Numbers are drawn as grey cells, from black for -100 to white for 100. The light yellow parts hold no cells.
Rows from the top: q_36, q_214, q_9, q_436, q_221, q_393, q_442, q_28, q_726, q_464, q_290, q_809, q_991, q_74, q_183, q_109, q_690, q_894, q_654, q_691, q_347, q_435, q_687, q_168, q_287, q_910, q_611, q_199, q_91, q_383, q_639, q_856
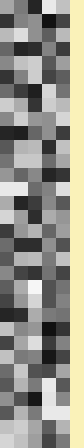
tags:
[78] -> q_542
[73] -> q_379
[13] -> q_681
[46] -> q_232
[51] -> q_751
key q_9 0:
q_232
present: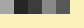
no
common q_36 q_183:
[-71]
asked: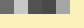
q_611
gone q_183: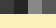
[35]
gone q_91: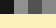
[78]

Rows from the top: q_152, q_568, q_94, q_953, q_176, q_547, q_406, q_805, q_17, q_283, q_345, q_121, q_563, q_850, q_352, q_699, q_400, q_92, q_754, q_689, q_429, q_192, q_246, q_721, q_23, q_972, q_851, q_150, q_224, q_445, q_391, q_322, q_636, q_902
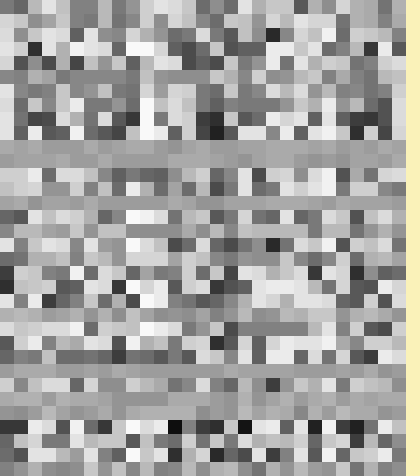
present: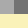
yes
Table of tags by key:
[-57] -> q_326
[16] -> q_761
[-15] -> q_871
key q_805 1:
q_871
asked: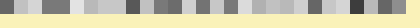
q_322

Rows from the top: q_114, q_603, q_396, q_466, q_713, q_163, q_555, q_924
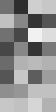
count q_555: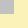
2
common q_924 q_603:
[51]
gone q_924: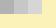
[51]
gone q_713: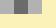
[46]
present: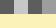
no
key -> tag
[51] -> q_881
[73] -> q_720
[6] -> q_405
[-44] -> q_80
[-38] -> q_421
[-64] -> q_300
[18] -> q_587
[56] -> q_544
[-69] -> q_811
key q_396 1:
q_80
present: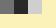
no

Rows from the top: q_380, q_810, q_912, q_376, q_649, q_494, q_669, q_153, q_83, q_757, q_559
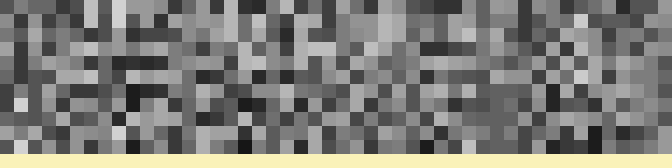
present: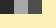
yes
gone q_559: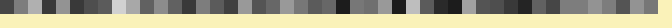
[-83]
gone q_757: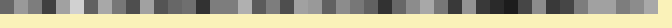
[4]
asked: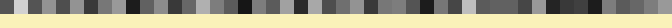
q_559
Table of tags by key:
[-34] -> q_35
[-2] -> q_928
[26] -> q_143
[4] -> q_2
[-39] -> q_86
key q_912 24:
q_928
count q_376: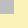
4

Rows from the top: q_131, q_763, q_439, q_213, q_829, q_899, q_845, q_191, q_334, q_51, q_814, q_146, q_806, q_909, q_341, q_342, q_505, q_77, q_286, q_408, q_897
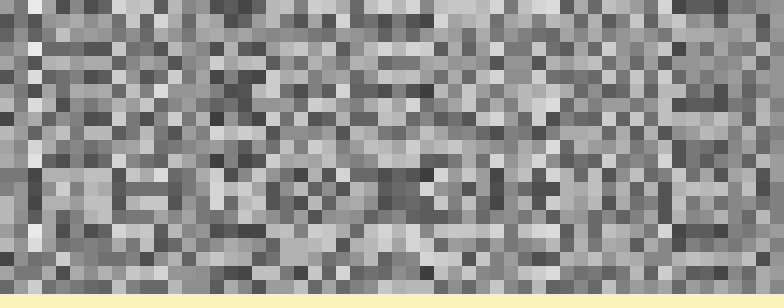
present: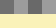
yes
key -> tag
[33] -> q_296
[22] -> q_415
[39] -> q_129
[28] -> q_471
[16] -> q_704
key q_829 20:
q_704

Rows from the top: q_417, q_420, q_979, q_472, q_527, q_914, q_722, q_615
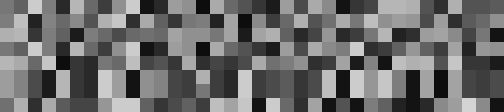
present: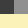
yes
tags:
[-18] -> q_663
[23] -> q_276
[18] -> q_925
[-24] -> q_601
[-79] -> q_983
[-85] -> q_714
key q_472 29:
q_925

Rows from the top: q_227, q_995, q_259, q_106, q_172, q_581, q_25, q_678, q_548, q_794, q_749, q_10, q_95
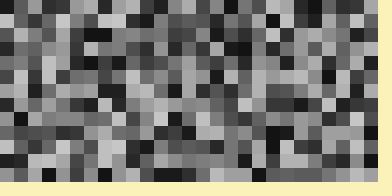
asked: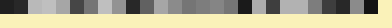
q_10
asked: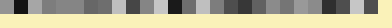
q_548
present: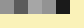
no

